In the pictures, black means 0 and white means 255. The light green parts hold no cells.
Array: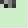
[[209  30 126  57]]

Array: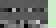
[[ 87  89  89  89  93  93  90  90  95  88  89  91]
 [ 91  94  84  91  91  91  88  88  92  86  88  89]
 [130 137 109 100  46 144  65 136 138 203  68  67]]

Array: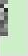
[[ 62 231]
 [147 116]
 [ 85 112]
 [130 135]]

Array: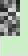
[[ 51 112 122 188  55]
 [182 177  66  70 234]
 [ 59 134 103 179 102]
 [154 197  54  96 140]]

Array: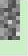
[[146 162  89  82 129]
 [111 161 107 115  81]
 [106 130 202 129  98]
 [163 146 106  80 157]
 [120 149  62 110 102]]

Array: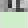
[[154 145  45 214  79 198 194]]
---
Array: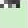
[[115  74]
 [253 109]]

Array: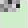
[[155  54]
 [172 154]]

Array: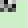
[[ 15 230]
 [105 155]]

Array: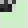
[[ 56 187]
 [ 52  27]]

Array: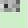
[[160 183]
 [ 48 184]]

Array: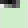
[[ 30   8]
 [149 123]]

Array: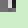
[[112 212]
 [112 218]]

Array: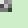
[[135 157]
 [188 115]]
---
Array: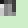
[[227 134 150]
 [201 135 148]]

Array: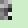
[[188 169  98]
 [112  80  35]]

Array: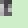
[[201  69 134]
 [192  97 187]]

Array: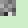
[[176 122 158]
 [133 159 127]]

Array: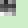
[[ 79  66  71]
 [109  97 138]]

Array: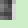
[[130 105  73]
 [120  89  89]]
